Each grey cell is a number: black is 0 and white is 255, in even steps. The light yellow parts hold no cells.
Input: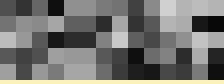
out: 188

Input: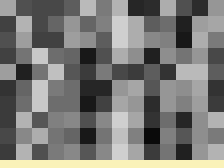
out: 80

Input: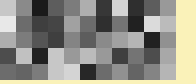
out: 174

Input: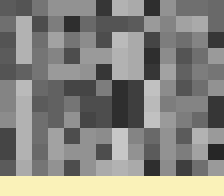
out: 84

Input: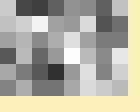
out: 160

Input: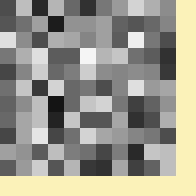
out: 223

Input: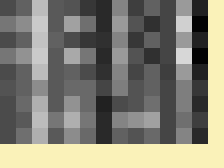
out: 75

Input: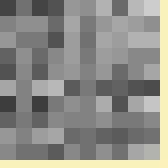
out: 151

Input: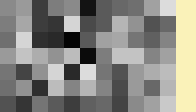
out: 111
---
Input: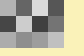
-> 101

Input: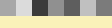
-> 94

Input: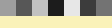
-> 231

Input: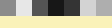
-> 52

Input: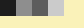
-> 142

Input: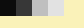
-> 55

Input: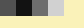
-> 18
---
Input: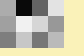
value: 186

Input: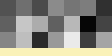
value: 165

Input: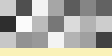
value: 66

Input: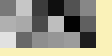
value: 29

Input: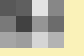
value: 179

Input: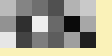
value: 31

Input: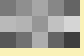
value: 62

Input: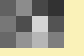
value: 126
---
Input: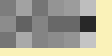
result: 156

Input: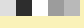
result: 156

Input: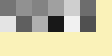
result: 207

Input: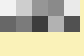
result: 138

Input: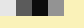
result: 12

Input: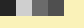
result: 107
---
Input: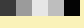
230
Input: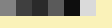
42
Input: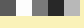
122
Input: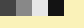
230
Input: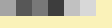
120
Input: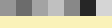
163
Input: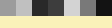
41
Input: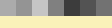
197
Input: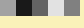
99
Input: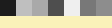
169
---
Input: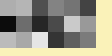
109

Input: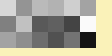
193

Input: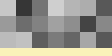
109

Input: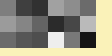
133

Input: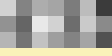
101

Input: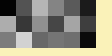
55

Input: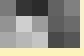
205
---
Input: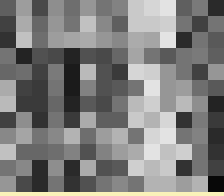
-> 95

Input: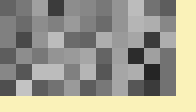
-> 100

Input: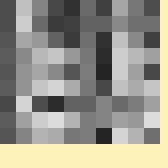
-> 78

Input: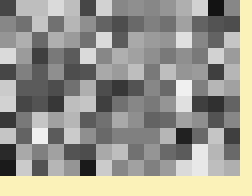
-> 70

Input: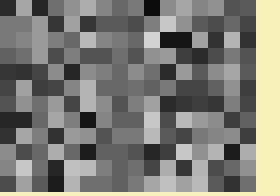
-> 43
